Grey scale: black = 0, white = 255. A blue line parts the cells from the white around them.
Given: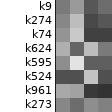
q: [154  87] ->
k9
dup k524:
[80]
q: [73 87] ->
k274

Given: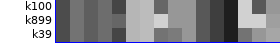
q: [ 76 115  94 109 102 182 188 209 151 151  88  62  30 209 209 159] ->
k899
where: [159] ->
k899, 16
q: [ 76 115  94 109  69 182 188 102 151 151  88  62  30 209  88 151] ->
k100
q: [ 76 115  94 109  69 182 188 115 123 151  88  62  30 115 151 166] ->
k39

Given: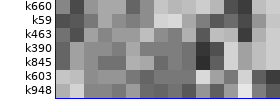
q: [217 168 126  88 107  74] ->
k59
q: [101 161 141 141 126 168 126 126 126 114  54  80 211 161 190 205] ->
k390
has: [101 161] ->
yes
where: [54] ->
k390, 11
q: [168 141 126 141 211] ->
k59
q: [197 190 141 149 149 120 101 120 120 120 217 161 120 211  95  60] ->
k603

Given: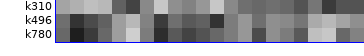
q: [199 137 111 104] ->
k310
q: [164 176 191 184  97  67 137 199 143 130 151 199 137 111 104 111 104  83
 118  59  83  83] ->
k310

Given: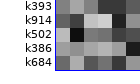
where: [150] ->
k684, 6
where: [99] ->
k914, 1
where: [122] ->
k502, 3
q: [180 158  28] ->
k386
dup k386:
[158]
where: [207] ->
k914, 4

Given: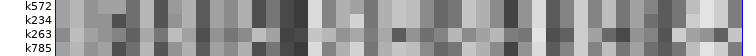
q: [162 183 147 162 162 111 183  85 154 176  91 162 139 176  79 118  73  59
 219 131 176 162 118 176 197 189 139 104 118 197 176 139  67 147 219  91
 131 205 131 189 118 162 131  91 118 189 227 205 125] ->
k572
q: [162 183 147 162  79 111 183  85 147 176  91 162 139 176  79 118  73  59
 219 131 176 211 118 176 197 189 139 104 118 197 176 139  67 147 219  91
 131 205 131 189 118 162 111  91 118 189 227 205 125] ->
k785
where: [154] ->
k572, 9
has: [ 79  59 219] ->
no
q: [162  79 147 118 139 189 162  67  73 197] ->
k263

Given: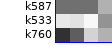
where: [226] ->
k533, 2
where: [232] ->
k533, 1
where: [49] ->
k760, 1
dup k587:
[112]

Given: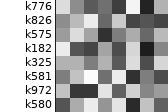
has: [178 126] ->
yes
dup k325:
[178]

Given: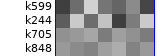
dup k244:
[202]
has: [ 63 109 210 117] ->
yes
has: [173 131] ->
yes

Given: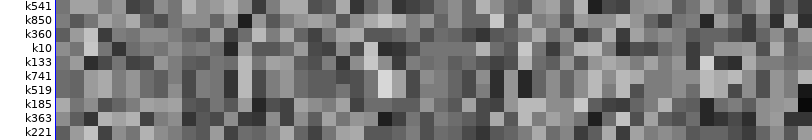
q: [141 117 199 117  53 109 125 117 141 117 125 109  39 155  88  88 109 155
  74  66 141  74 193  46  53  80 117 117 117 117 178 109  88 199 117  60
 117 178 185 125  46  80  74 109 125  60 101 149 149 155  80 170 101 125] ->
k10
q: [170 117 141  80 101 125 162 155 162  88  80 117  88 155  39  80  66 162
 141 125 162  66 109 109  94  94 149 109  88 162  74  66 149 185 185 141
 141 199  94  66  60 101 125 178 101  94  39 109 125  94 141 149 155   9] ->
k185
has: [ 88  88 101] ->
yes
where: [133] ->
k221, 37
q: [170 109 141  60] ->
k360
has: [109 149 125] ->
no
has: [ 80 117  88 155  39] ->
yes

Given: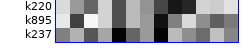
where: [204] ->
k220, 12
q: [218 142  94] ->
k895
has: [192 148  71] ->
no
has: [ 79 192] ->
no
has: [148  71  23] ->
yes
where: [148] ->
k220, 7

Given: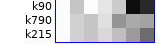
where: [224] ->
k790, 4
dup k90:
[252]
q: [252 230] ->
k90
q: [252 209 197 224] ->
k790
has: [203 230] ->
no

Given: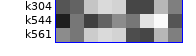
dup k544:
[119]
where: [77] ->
k561, 6
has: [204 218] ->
yes
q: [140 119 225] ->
k544

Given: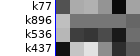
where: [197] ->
k437, 2
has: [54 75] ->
yes
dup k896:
[118]

